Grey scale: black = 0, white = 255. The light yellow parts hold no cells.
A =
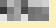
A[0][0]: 115
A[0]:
[115, 185, 156, 99, 196, 198, 208]
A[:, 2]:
[156, 164, 161]
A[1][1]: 123
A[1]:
[53, 123, 164, 73, 112, 121, 138]

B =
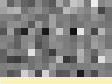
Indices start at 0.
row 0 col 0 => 169
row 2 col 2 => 113
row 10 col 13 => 76
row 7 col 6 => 98
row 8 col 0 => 100
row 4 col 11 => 230
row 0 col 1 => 97
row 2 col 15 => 110
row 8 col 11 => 170
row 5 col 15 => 117
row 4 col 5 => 118
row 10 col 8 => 86
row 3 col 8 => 118
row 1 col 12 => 133
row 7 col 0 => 98
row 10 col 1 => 85
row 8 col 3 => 89
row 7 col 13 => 102
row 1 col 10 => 165
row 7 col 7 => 62
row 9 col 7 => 155
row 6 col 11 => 144
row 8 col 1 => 67
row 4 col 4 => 155
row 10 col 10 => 130
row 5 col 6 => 108
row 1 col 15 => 111
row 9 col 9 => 125
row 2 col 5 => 107
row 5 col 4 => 139
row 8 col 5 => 123
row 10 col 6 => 209
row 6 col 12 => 114
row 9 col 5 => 128
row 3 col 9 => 132

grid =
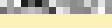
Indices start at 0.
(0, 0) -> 229
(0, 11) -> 148
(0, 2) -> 255
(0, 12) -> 211
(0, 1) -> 162
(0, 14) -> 226
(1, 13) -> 194
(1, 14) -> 250
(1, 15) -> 149
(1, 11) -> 138
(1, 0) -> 110

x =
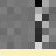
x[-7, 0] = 113
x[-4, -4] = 121
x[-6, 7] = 101
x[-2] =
[119, 117, 123, 117, 122, 40, 176, 120]
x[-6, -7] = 107
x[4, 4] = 124
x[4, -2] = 108
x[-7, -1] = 131
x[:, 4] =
[126, 111, 111, 121, 124, 122, 108]
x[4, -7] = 128
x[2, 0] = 115
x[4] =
[108, 128, 110, 119, 124, 43, 108, 134]
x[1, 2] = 124
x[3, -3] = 56
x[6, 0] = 125
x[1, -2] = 137

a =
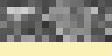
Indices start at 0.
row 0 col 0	82
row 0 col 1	71
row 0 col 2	68
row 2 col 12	144
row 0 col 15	76
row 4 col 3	76
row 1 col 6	72
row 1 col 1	205
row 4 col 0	87
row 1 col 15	99
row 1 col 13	187
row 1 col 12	145
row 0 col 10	111
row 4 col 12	136
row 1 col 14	76
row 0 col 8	138
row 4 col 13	80
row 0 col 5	89
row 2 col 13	103
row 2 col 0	92
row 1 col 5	104
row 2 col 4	90
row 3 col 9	141
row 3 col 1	96
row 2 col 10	114
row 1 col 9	150
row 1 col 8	148
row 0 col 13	64
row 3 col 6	53

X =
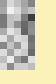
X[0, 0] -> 156
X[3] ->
[123, 193, 144, 105, 138]
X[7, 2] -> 218
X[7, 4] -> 107
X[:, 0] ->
[156, 168, 121, 123, 172, 223, 136, 220, 190, 216]
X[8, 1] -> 235
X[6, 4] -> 120
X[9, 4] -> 189
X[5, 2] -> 220
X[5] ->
[223, 169, 220, 209, 112]
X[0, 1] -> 216
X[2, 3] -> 124
